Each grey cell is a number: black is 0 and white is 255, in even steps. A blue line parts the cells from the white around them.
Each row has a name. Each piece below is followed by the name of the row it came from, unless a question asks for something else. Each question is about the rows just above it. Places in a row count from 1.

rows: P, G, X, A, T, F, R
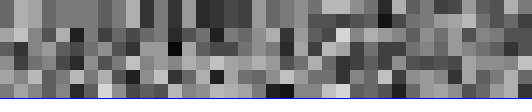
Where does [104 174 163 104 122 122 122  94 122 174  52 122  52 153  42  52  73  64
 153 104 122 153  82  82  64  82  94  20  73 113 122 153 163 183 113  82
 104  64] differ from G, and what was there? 22, [142]
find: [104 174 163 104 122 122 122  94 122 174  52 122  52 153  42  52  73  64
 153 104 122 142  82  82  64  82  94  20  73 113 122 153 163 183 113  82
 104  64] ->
G
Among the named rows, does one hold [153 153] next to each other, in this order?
yes
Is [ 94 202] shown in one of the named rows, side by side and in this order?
no
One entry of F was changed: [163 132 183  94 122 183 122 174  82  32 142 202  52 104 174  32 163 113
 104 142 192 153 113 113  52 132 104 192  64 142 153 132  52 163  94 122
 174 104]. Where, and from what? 12, [192]
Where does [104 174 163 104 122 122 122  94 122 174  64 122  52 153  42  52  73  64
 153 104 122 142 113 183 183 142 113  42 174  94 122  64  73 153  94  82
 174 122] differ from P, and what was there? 11, [52]

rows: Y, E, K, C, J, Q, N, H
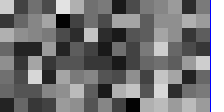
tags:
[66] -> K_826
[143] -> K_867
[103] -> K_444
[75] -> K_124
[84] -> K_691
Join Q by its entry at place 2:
K_124
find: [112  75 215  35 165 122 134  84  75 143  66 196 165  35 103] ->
Q
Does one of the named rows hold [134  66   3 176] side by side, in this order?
yes
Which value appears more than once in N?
[84]
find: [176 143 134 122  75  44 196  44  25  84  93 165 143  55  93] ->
K

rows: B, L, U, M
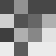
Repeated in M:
[235]
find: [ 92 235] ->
M
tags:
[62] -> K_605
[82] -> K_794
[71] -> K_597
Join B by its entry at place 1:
K_597
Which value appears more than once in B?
[71]
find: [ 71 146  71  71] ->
B

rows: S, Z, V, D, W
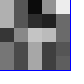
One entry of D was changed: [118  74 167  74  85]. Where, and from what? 4, [63]
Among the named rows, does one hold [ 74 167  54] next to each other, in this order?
no
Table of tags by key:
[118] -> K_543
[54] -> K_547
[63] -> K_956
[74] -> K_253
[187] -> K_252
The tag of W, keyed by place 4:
K_956
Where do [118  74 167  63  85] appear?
D
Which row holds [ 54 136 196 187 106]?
V
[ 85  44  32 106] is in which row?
Z
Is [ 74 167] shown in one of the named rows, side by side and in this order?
yes

